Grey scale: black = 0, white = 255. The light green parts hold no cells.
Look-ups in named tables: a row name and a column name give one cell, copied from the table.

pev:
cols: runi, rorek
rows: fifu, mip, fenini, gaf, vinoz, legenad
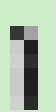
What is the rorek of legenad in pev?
43
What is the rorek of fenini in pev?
46
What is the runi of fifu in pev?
54
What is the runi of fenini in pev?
207
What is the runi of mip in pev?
203
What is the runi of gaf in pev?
201
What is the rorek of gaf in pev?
31
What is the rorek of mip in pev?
32
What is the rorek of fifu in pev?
163
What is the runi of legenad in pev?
208
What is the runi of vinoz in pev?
201
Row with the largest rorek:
fifu

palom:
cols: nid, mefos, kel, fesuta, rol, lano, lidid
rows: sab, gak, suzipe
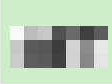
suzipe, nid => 203
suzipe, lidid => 228
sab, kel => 198
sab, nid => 249
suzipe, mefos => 93
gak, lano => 138
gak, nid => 200
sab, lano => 63
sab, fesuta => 81
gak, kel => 87
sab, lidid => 92
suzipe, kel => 90
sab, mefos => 188
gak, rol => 210
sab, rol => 106
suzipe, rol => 209
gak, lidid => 231
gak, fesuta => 61
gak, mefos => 90

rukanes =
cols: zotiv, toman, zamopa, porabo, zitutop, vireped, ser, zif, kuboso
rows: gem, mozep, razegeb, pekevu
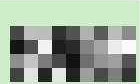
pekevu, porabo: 228
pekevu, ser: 74
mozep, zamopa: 241
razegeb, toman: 195
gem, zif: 187
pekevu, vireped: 158
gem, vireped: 177
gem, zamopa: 188
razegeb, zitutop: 18
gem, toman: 190
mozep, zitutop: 43
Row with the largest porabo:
pekevu

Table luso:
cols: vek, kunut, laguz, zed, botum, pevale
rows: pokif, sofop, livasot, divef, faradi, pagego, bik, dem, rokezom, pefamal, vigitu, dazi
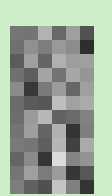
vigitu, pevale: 87
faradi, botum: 102
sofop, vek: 112
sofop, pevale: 46
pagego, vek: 107
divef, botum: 167
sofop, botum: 140
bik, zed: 98
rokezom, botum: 65
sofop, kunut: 144
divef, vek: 112
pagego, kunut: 90
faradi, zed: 156
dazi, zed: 196
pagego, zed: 190
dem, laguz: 100
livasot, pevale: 159
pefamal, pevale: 147
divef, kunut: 94

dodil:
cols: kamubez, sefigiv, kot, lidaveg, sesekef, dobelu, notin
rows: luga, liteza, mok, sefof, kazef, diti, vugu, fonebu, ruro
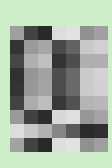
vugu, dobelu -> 151
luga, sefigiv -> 67
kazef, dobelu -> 203
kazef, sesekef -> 105
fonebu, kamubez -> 221
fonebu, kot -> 177
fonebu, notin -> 47
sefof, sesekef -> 105
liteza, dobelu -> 200
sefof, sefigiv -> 150
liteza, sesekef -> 99
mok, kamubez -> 70
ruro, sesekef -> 226
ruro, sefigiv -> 66

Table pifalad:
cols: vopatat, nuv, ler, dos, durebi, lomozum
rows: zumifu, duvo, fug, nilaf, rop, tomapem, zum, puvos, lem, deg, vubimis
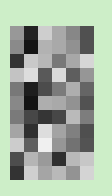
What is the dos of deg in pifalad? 47
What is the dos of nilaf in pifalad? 218
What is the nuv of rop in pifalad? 30
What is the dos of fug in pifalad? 120
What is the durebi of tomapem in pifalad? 146
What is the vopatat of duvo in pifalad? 138
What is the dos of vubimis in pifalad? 185
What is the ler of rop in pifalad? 76
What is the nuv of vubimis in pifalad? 207
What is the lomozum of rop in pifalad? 101
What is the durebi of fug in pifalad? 167
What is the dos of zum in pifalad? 71
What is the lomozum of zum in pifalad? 125
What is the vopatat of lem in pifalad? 204
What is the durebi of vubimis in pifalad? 147
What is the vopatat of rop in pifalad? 120

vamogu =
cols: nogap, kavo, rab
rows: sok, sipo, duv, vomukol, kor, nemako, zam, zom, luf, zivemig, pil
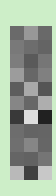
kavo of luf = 134
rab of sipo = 100
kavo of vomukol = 103
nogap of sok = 106
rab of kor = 85
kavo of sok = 152
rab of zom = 101
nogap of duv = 125
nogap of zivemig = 101
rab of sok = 105
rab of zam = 33
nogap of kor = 93
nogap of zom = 109
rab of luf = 102
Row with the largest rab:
pil

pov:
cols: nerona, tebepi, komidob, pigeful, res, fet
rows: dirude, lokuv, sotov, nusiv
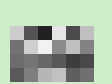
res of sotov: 61
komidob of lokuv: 242
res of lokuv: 191
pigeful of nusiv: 193
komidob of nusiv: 182
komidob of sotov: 103
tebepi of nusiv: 126
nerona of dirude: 205
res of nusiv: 94
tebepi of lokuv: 207
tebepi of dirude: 84

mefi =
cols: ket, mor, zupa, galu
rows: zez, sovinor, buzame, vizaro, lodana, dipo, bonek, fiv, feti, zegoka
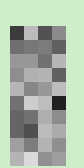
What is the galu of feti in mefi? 143
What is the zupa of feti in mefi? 179
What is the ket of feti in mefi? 159
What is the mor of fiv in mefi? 79
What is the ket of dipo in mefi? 113
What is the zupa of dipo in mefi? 190
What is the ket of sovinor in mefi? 111
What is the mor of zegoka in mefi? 218
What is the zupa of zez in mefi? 82
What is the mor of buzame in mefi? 151
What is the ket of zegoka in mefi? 180
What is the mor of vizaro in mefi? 177
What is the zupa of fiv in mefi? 188
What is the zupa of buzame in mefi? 114
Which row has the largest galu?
lodana

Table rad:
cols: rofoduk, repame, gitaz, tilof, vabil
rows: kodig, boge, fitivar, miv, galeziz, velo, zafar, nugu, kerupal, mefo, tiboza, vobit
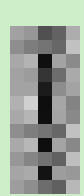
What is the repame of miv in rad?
156
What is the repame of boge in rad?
125
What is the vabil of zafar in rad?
137
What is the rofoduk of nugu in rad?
142
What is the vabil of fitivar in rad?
138
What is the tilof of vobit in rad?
96
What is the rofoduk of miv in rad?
162
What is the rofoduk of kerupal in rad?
169
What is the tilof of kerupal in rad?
164
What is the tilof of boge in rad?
103
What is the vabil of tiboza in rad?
152
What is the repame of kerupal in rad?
183
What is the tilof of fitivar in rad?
163
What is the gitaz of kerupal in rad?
14
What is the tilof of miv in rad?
109

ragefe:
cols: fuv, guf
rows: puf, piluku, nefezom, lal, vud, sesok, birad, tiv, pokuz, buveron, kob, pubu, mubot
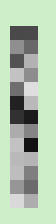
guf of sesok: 185
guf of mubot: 173
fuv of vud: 110
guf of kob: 127
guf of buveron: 180
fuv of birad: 49
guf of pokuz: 18
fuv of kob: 189
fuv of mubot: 217
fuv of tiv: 172
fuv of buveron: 185
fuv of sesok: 33
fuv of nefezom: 82
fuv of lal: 194
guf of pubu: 107
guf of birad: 27
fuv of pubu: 150

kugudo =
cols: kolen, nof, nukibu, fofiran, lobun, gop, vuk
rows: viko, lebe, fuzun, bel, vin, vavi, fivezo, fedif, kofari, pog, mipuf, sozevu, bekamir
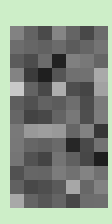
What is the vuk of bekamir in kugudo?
110
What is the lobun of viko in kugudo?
100
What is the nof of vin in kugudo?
99
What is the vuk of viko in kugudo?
107
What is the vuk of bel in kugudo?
169
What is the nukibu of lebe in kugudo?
97
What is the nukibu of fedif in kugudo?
158
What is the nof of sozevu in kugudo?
72
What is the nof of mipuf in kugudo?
102
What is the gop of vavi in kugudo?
76
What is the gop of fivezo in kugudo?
78
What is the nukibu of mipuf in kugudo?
101
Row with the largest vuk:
bel

